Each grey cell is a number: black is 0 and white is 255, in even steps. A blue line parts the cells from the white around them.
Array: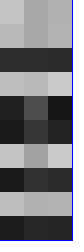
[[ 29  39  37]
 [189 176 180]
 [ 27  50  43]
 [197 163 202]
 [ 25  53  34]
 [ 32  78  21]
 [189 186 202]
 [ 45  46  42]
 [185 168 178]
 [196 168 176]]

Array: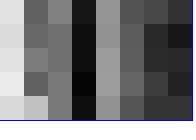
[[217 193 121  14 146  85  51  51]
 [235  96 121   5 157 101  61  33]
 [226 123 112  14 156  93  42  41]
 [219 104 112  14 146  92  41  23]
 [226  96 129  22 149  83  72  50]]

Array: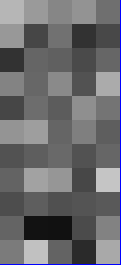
[[123 193  99  42 169]
 [100  18  17  75 130]
 [ 77  94  80  84  89]
 [ 99 162 150  71 197]
 [ 82  94 105  82 102]
 [148 158 101 127  94]
 [ 70 109  92 143 116]
 [131 103 138  82 171]
 [ 50 101  96  74 102]
 [152  70 113  50  72]
 [182 154 134 147 111]]

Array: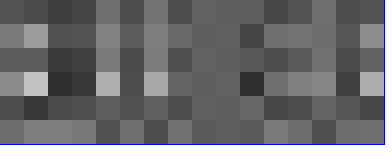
[[109 125 125 119  82 112  78 114  90  94  90 121 108  80 109 111]
 [ 76  56  75  79  93  82  97  77  97  94 103  70  78 100  86  70]
 [139 193  47  56 174  76 168 101  95  99  47 110 127 134  65 172]
 [ 92  91  58  65 122  75 124  80  98  95  87  76  90 114  75  98]
 [122 155  81  84 130  91 126 105  93  97  69 112 116 109  85 140]
 [ 84  74  62  68 111  76 115  77  98  95  94  71  84 110  78  84]]

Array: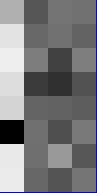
[[235 103  84 117]
 [233 111 153  87]
 [  1 112  79 121]
 [212 100  98  93]
 [221  59  48  82]
 [238 125  65 126]
 [227 104 113  99]
 [176  86 116 113]]

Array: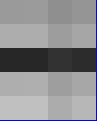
[[192 192 172 183]
 [174 175 158 167]
 [ 39  39  50  44]
 [173 173 157 166]
 [154 155 143 149]]
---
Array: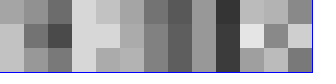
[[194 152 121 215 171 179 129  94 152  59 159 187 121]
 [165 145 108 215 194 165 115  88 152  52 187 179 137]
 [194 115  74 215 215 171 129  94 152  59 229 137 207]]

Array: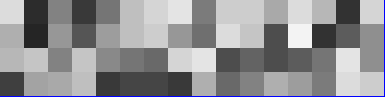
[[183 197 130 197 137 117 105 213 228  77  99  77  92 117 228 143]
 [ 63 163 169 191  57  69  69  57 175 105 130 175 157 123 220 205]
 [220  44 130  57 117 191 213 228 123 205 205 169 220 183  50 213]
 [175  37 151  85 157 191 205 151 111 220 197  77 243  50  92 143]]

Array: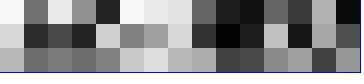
[[248 114 234 145  36 248 234 227 101  29  16 101  58 179  10]
 [185 108 122 108 130 201 221 185 173  65  72 137 159  65 151]
 [215  43  72  36 207 130 159 215  50   3  29 193  23 167  78]]

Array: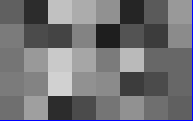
[[111 159  44  75 117 145 111  96]
 [117 153 201 166 123 186 103 103]
 [123 131 209 145 139  60  75 103]
 [123  75  68 131  30  83  60 139]
 [ 96  44 193 172 145  37  90 153]]

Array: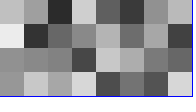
[[151 200 167 215  77 115  83 215]
 [192 159  43 207  95  58 145 186]
 [145 137 130  71 200 173 122 103]
 [236  51 103 137 180 109 167  65]]

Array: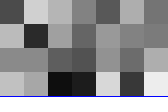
[[ 75 208 181 130  88 174 116]
 [193 167  14  28 216  56 237]
 [138 138  94  82 146 108 174]
 [187  42 160 101 153 130 123]]

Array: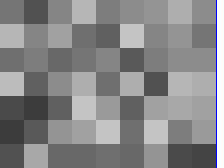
[[ 81 168 104 104 111 104 148  74  68]
 [182 133 161 111  96 196 133 148 117]
 [111 125 104 117 133  89 125 140 140]
 [188  96 140 174 111 174  81 182 174]
 [ 60  89 148 161 196 111 196 125 154]
 [117  81 133 182 125 140 148 174 140]
 [ 74  60  96 196 154  96 161 168 161]]

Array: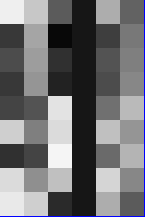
[[233 207  42  22 173  91]
 [239 199  91  22 173  98]
 [ 56 165   8  22  62 120]
 [ 76 157  48  22  83 127]
 [ 56 149  34  22  76 135]
 [219 143 192  22 213 135]
 [207 127 219  22 192 149]
 [ 68  83 227  22 112 186]
 [ 48  68 245  22 106 180]]

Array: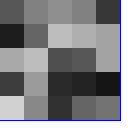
[[169 189  79  87 163]
 [ 61 155  42  35  21]
 [209 136  49 101 115]
 [ 87 129 143 129  55]
 [ 29 101 189 175 163]]
